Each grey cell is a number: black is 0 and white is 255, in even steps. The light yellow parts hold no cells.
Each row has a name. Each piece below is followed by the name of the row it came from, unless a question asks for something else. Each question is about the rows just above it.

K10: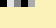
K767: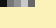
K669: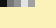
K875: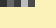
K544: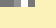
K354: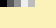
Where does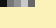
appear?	K767
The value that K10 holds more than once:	[2]
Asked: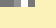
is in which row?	K544
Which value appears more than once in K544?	[119]
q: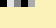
K10
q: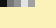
K669

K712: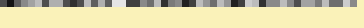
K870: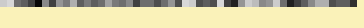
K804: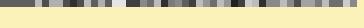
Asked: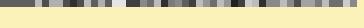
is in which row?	K804
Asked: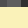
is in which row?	K870
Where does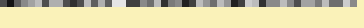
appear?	K712

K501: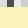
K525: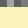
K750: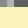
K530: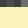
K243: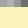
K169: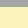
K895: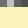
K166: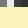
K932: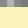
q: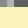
K750
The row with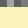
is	K525
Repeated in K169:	[165]
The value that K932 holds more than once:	[136]

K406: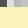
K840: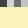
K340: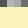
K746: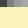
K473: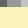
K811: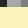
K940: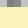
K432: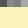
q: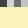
K840
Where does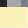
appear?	K811
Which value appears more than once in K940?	[195]

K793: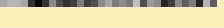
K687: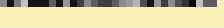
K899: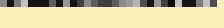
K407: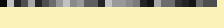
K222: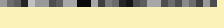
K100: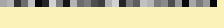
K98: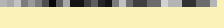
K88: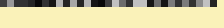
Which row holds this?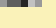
K407
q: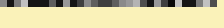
K899

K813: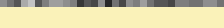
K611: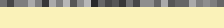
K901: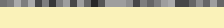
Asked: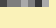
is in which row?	K611
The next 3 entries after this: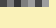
[102  40  86]
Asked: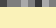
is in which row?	K611

